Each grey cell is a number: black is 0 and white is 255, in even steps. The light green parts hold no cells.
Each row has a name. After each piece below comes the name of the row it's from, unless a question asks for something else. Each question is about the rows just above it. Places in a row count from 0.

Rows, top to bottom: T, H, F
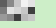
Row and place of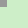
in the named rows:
F, 0
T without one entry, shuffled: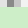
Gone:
[94]
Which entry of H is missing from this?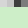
[227]
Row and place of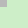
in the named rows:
F, 3
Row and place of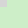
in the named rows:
H, 2
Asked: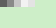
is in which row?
T

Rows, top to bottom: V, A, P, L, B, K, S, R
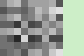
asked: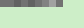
S
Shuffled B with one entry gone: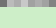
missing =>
[145]

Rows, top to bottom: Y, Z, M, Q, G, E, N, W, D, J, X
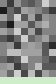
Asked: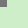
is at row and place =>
Y, 5
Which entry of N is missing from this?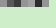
[132]
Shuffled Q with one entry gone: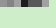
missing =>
[174]
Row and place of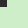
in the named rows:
N, 7

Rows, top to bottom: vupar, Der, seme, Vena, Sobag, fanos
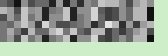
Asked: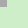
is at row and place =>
Sobag, 1
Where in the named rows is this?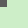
Der, 14
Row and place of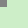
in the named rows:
Der, 8

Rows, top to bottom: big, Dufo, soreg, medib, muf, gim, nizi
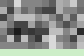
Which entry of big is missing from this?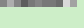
[203]
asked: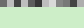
gim
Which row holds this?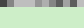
soreg
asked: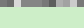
big
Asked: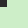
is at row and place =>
muf, 11
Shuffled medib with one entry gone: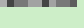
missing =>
[80]
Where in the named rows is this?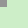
soreg, 5

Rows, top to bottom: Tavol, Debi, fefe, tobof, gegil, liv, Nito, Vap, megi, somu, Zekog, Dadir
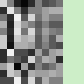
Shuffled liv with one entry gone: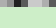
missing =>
[189]
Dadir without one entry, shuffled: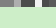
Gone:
[214]
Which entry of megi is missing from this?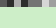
[61]
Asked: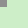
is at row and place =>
liv, 6
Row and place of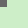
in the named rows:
gegil, 5
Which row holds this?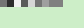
fefe
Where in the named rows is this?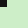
Nito, 1

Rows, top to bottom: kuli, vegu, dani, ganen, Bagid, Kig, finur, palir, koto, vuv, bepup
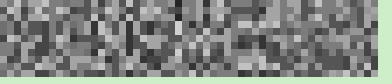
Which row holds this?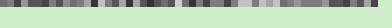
ganen
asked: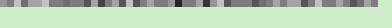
kuli
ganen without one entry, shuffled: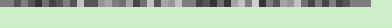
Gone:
[138]
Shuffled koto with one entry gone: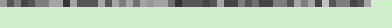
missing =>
[177]
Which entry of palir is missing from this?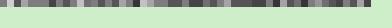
[98]

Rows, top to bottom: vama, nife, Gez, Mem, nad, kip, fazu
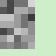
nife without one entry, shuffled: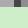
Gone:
[87]
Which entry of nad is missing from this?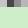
[103]
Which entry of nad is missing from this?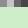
[183]
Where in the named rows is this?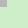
nad, 3
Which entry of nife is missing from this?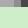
[87]

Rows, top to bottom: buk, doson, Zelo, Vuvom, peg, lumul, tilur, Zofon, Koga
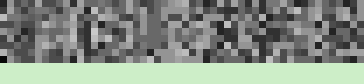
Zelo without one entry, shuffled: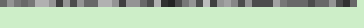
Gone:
[92]
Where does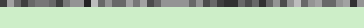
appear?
doson
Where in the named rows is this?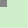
Zelo, 7

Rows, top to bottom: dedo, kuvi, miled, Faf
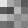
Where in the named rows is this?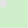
dedo, 0
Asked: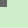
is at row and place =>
Faf, 1
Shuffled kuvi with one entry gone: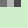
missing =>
[90]
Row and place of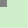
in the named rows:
Faf, 3
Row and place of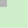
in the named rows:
kuvi, 2
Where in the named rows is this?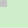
miled, 0

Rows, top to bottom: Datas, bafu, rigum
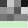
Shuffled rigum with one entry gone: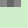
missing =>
[119]
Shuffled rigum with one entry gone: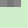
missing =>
[103]
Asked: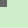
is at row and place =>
rigum, 1

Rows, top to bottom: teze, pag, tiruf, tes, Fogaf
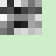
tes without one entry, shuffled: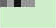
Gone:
[37]
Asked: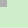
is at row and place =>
teze, 3

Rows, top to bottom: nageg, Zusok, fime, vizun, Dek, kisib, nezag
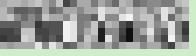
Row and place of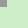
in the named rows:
nezag, 1
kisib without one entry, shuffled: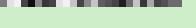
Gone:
[210]

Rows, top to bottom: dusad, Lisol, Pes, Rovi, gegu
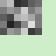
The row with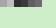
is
dusad
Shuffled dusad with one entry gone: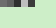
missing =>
[166]
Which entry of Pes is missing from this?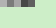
[190]
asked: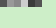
gegu
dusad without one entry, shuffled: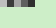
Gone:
[109]
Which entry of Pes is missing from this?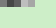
[178]
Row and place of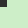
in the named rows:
dusad, 2

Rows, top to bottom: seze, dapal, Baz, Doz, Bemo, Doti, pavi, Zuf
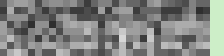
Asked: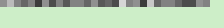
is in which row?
Doti
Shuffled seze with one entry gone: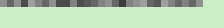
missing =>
[114]

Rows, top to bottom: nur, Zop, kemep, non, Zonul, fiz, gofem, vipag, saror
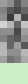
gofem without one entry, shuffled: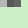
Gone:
[157]
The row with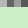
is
gofem
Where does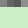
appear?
fiz
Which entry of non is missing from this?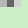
[195]
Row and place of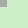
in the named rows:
saror, 3
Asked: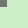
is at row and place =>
saror, 1

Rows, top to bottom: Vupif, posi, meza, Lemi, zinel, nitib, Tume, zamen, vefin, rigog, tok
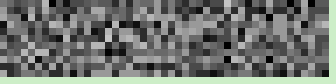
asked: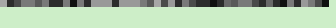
tok
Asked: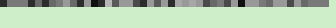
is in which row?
zinel
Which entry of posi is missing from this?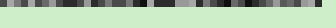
[59]
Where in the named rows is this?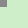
meza, 43
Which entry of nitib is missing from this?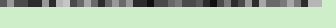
[32]

